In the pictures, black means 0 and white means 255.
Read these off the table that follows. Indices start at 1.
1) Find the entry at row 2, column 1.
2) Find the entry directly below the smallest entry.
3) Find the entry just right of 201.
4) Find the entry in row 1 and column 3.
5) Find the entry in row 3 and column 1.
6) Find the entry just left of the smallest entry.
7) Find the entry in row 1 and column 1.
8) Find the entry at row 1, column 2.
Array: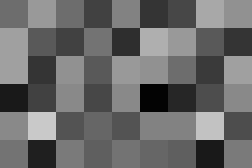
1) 160
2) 130
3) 83
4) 109
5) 160
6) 137
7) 109
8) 153

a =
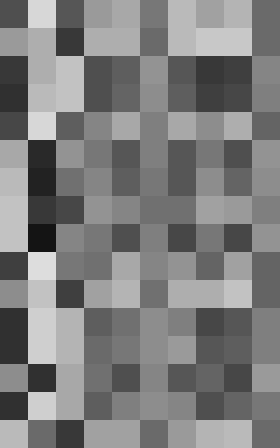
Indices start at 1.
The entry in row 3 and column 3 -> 194
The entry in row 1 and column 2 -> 215
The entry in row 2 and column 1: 154
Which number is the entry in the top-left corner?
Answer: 79
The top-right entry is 106
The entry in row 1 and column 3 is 86
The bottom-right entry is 106
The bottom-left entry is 186
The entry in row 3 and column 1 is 56
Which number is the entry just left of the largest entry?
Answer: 63
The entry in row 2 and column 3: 56
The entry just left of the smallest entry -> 194
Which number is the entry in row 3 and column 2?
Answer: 174
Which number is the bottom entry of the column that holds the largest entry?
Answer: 106
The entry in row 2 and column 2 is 174
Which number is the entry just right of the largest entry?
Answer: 119
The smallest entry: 20
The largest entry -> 221

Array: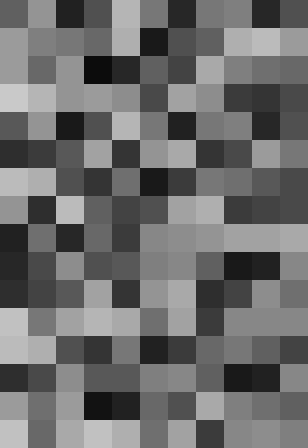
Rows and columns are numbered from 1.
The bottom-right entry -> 127
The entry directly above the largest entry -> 155
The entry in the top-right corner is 80
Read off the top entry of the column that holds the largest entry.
96
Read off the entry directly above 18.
88
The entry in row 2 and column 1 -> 155
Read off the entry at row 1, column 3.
33
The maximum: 201
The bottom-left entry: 193
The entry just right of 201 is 181
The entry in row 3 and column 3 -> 148
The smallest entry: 12
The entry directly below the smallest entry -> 155
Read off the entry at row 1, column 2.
148
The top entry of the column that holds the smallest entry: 80
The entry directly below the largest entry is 88

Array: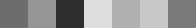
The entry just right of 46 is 222
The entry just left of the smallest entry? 149

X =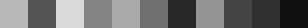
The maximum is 217
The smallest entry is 17

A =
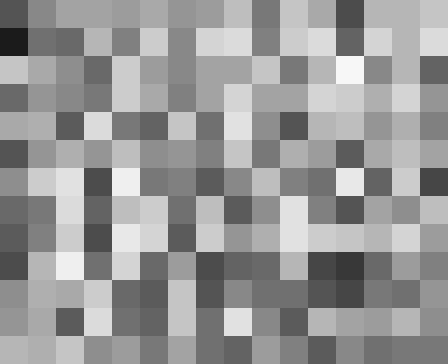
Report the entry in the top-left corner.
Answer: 84
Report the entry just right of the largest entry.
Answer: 136
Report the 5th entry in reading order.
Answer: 156
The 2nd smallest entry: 56
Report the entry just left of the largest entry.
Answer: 182
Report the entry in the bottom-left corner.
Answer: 182
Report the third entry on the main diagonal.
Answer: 142
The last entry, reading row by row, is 120
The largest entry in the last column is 219
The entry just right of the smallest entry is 112
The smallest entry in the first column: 27
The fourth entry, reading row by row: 163
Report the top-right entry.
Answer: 197
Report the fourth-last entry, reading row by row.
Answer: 136
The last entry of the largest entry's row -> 99
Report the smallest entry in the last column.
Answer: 70
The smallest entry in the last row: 91
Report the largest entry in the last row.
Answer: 197
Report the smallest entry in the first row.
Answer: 76
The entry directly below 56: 70
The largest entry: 247

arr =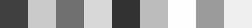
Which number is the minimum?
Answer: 50
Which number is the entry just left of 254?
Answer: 188

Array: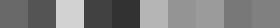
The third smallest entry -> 84
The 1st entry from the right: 128
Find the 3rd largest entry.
155
